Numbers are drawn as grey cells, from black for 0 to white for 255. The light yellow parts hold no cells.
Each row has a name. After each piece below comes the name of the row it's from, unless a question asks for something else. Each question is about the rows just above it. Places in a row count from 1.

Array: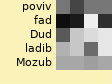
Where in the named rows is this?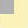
ladib, 1
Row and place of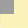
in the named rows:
Mozub, 3
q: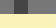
poviv
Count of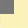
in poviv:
3
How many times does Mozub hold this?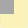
3
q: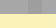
Mozub

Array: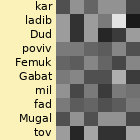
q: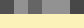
kar
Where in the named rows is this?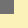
mil, 6
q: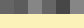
Femuk
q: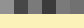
mil

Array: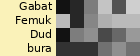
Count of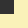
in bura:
3
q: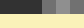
bura
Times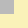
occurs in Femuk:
3
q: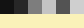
Gabat
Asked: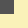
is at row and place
Gabat, 5
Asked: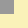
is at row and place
Dud, 6

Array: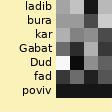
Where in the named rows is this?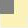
kar, 2
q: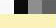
Dud
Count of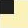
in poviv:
0
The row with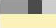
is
bura
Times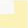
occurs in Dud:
1

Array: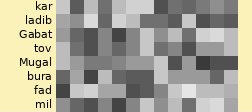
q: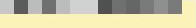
kar
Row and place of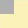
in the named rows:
fad, 13

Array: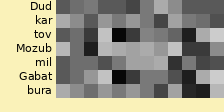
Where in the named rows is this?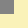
tov, 7
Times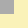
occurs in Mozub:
2
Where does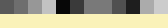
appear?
Gabat
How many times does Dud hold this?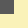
6
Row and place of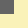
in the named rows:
tov, 9

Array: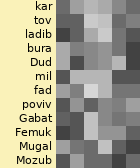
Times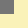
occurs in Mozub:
0
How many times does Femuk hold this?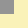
2
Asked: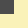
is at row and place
Dud, 2
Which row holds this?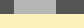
mil
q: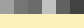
Mugal
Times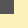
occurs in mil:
3
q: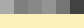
bura

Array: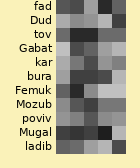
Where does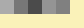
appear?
kar
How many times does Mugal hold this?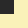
0
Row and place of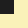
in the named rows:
Mugal, 4
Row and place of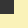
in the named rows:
Mugal, 2
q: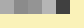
Dud

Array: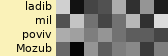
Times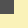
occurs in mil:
1
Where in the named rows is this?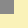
Mozub, 6

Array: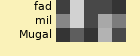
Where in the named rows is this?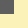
Mugal, 2
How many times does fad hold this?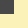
2
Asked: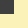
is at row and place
fad, 1

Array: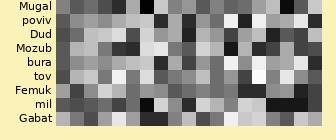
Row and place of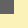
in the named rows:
Mugal, 13
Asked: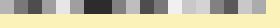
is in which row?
Gabat
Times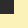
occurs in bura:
2
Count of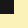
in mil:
3
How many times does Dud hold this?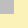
3
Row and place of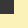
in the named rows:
Mozub, 5
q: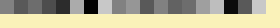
Mugal

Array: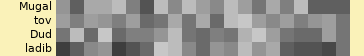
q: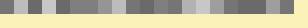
Dud
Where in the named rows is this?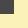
ladib, 20
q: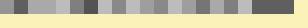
Mugal
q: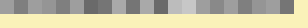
tov
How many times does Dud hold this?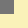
5
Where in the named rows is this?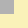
Dud, 14

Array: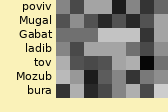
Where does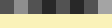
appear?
Mugal
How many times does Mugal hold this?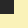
2
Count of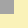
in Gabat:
1
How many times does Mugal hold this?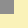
1
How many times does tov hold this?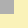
2
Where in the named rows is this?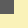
Mozub, 4
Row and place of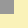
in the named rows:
Mozub, 2

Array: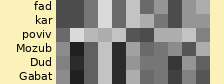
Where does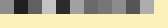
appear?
Mozub
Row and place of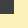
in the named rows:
Gabat, 9
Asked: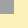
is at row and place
Mozub, 6
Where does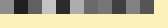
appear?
Gabat
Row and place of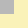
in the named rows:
poviv, 3

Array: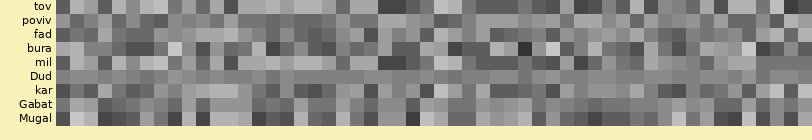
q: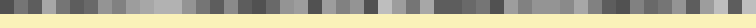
kar
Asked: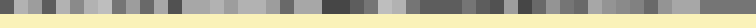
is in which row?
mil

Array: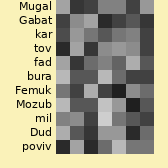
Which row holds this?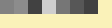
mil
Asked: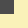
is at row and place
kar, 1
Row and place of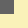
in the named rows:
fad, 5

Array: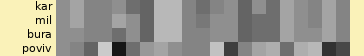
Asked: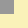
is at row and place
poviv, 7
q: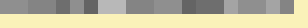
bura
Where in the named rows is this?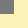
mil, 11
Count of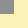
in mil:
5
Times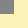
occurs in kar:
6
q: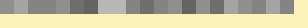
kar

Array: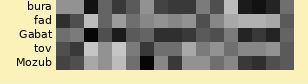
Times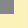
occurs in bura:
0
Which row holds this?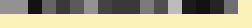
bura
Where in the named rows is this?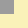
fad, 5
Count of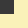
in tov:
2

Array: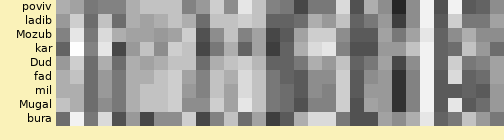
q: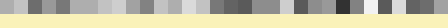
fad
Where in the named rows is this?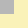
Dud, 15
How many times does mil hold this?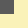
5
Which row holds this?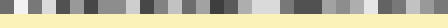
bura
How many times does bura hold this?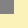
1
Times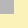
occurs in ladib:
0

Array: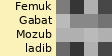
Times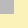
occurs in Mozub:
1
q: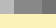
Gabat
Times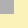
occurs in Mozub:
3
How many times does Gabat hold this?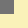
1
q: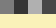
Femuk
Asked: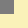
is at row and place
Femuk, 1

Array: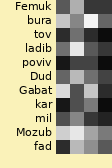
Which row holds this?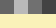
Dud
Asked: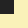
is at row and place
mil, 4
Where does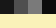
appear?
kar

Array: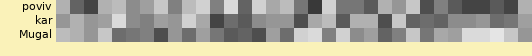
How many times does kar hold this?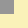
6
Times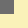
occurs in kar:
3
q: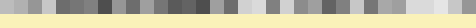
Mugal
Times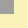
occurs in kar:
3

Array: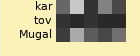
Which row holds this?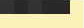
tov
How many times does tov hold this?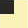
3

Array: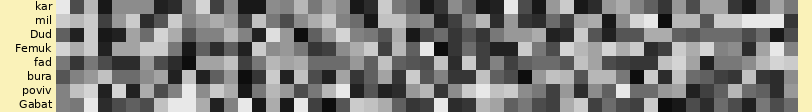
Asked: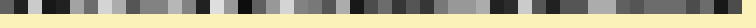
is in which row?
Dud
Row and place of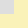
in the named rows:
Dud, 16

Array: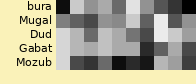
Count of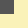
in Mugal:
1
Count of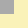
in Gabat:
4
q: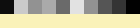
bura
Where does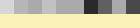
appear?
Gabat

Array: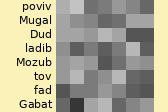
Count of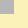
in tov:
2
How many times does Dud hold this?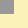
1
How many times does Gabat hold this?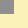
0
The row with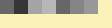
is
Gabat
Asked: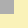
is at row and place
poviv, 1
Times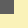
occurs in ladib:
3

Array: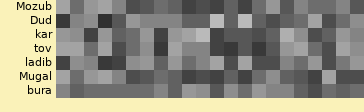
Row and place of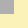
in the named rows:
kar, 17
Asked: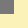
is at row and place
ladib, 21

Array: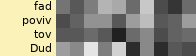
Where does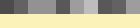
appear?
poviv
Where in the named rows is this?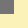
fad, 1
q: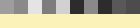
Dud
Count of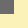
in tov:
3

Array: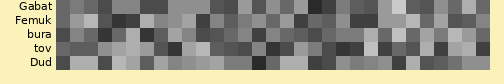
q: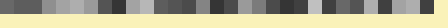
tov
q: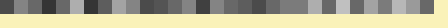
bura
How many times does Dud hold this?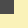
3
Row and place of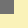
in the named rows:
Dud, 29

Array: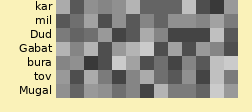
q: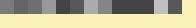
Dud
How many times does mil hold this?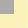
0
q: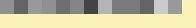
Mugal
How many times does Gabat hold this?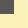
0

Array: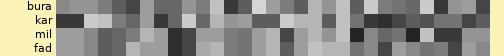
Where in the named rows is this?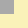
fad, 11
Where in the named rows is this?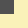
kar, 27
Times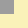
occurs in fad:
8

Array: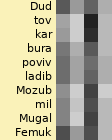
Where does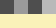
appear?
Femuk
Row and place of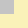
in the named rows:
mil, 2
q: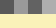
Dud
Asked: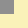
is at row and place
Mozub, 1
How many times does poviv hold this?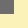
2
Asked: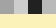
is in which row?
tov

